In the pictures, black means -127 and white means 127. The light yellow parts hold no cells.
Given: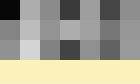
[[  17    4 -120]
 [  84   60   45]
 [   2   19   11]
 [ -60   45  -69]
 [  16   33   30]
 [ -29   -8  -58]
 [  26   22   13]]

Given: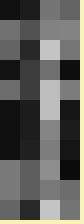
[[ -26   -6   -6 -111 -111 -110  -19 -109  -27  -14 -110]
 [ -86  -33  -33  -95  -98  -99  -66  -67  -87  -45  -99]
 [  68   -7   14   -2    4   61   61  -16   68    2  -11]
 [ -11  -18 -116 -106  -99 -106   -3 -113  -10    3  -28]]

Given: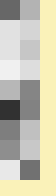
[[104  14  -1 -78  55 112  98  97 -24]
 [-14  72  64   2   5  93  70  85  51]]

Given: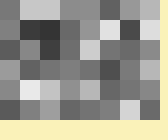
[[-37   8  27 -35   0  -7]
 [  0 105 -29   7 -68  71]
 [ 30  67 -11 -64 -75  71]
 [-24  16  -1 -17 -22  12]
 [-12  55 -13  77  21  13]
 [ -1 -24 -48 -11  97 -30]
 [ 84 -10  -5 -21 -53  24]
 [-21   7  55  10  93  55]]

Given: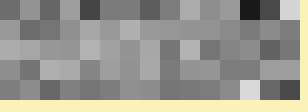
[[  -1   14   44   25  -18]
 [  12  -11   38  -19   19]
 [ -24   47   23  -10  -25]
 [   0   42   21   16   30]
 [ -10    6   50   38  -58]
 [  -2   30   34   24   -4]
 [  16   18   20   48   -4]
 [  13   40   39   25  -34]
 [ -10   -4   -9   22   -2]
 [  -6   20   51   20   43]
 [  -3   21  -10   19   14]
 [  11   -3    5   10   26]
 [  89   -2   12   -4 -102]
 [ -24   29  -28   11  -54]
 [ -54   30   -8   -2   84]]

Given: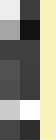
[[ -58   76  -50  -46  -63   36  108]
 [ -81  125  -67  -65  -64 -109  -67]]
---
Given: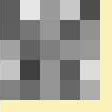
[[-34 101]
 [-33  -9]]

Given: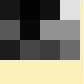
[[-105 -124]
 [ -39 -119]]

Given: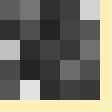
[[-33 -10]
 [-79 -50]]

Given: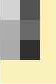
[[ 83 -44]
 [ 46 -22]]

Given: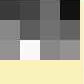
[[-68 -59]
 [  7 -35]]

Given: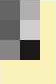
[[-27  47]
 [-35  77]]

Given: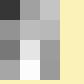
[[-73  33]
 [ 19  59]]
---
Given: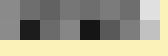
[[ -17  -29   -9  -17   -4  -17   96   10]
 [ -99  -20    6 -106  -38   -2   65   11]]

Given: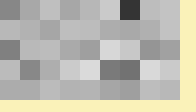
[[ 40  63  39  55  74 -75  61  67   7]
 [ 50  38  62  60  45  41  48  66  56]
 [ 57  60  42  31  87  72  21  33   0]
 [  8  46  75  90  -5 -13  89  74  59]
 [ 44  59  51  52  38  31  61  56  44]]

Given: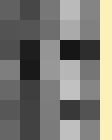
[[ -56   -8   58    4  -30]
 [ -42  -17   42    0  -44]
 [ -97   21 -105  -82  -48]
 [-102   24   54  -10   -1]
 [ -65   -1   65    5  -23]
 [ -62   -3  -71  -44  -40]
 [ -61   -4   63    3  -25]]

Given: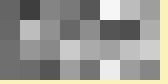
[[-65   4  -6 -40 118  60  30 -26]
 [ 61  17 -23  13 -42 -48  45 -23]
 [ 22   9  74  42  33  64  78 -16]
 [-19 -41  30 -11 108  29   6 -16]]

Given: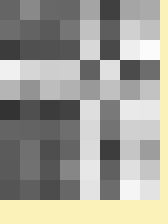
[[  9 -23 -25  36 -63  37  42 -26]
 [-28 -37 -10  65 -34  80  63 -18]
 [-47 -46 -43  88 -54 110 123 -67]
 [ 86  78  79 -30  96 -52 -18 112]
 [ 19  61  49  25  64  31  66  53]
 [-48 -67 -61  94  -6 105 104 -76]
 [-28 -31 -17  88 -12  80  79 -27]
 [-15 -49 -27  91 -66  69  29 -36]
 [-14 -42   6 103 -31  95  69 -37]
 [-32 -51 -24  99 -19 117  99 -42]]

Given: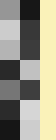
[[-104   22]
 [ -71   76]
 [ -67   52]
 [  65  -86]
 [ -65   -9]
 [  86  -84]
 [  77 -105]]

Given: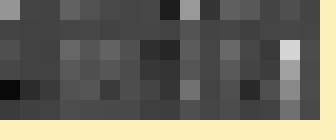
[[ -59  -61  -30  -46  -55  -58  -56  -98   25  -75  -32  -39  -59  -48
   -59   21]
 [ -61  -60  -57  -56  -61  -58  -57  -61  -44  -59  -57  -63  -58  -56
   -58  -59]
 [ -61  -62  -25  -42  -29  -47  -80  -89  -36  -58  -23  -56  -70   84
   -51  -48]
 [ -61  -61  -38  -48  -41  -51  -72  -76  -43  -58  -38  -59  -66   33
   -53  -56]
 [ -83  -69  -46  -42  -68  -50  -59  -74  -14  -59  -49  -86  -48    9
   -52 -118]
 [ -63  -61  -50  -53  -54  -54  -64  -65  -48  -57  -51  -64  -61  -15
   -55  -68]]

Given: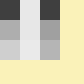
[[104 -64 -64]
 [103  32  46]
 [106  53  79]]
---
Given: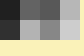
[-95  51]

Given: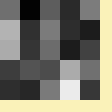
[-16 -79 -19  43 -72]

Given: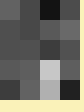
[-29 -55 -66 -33]

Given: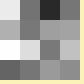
[107  -7  -6  13]

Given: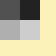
[-46  77]

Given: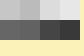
[ 70 -29]
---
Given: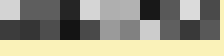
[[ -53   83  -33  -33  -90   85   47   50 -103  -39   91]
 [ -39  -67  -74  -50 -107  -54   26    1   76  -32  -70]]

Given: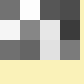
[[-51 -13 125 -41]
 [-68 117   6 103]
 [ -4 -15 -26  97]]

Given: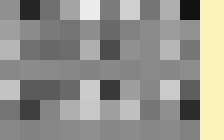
[[-109   16  -90  -16   36  108   -4   79  -10   47]
 [  18   31   12   -5  -11   13  -22    1   11   27]
 [  -8   53  -14  -23  -19   47  -51   16    9   54]
 [  13    8   12    9    6    4    8    5    9    7]
 [ -33   67  -36  -36  -22   75  -70   30    7   74]
 [ -83  -11  -64    5   47   71   31   64   -8   15]
 [   1    8    2    6    9   14    7   12    7   10]]

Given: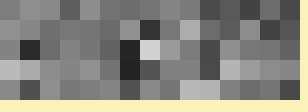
[[-54  -2  14   9 -33  13 -12 -18 -10   5  -5 -52 -38 -60 -19]
 [-42  17   6 -15  -8 -10 -21  16 -75  -8  44 -19 -36  12 -61]
 [-28   3 -85 -19   3  -9 -28 -90  81  26  -4 -54  15  -8 -10]
 [  6  58  43  13   5  17 -12 -92 -43   0   1 -53  52  28  12]
 [-54   9 -47  14  -7  -1   4 -45   9 -10  56  51   0 -19 -10]]

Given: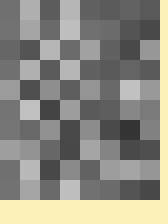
[[-38 -15  47 -35  54 -30 -36 -29]
 [-54 -13  37 -21  62 -16 -19 -43]
 [ 23 -25 -43  53 -20  33 -30 -54]
 [-37 -15  48 -36  54 -30 -38 -27]
 [ 25  27 -48  14 -33  20 -22  65]
 [ -5 -11  64 -59  29 -37 -33   7]
 [  2 -10 -23  17 -54  12 -52 -74]
 [-48  30  19 -24 -55  37   4 -54]
 [ 22 -15  57 -55   9 -29  29  37]
 [-55 -13  37 -21  62 -14 -19 -43]]

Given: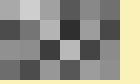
[[-15  41  78  33 -39   8]
 [-55 -51 -10  52 -80  29]
 [ 11  16  13 -66  57 -59]
 [ 15 -18 -51  23 -40  28]]

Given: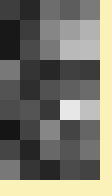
[[  -5  -65  -88  -18  -34]
 [  50 -103  -67    6   30]
 [  60 -103  -53   -7   57]
 [ -68   -7  -75  -88  -63]
 [ -20  -44  -81  -46  -32]
 [  64  -51  -43  -71  103]
 [ -26 -106  -61    6  -59]
 [ -13  -58  -91  -23  -42]
 [ -60   -7  -74  -90  -52]]
